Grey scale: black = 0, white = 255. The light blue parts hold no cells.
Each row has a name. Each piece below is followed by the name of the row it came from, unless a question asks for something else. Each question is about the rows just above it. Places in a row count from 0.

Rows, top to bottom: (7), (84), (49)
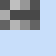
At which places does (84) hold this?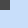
1 2 3
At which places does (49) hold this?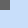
0 3
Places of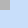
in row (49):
1

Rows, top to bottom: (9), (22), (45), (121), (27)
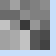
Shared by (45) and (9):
[140]
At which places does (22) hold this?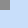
2

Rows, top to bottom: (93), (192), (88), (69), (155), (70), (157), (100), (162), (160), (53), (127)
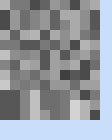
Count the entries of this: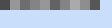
10
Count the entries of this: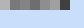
7
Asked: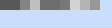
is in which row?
(53)
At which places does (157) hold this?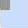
6
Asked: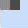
(155)
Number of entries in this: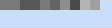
10
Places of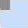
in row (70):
1 3 7

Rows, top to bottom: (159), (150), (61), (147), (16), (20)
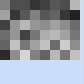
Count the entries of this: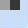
2
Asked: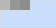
(61)
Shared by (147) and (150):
[161]
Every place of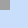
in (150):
0
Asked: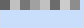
(16)

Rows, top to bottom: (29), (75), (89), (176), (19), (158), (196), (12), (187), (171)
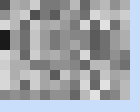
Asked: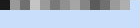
(19)
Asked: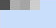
(29)
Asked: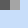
(75)
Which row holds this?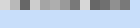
(158)

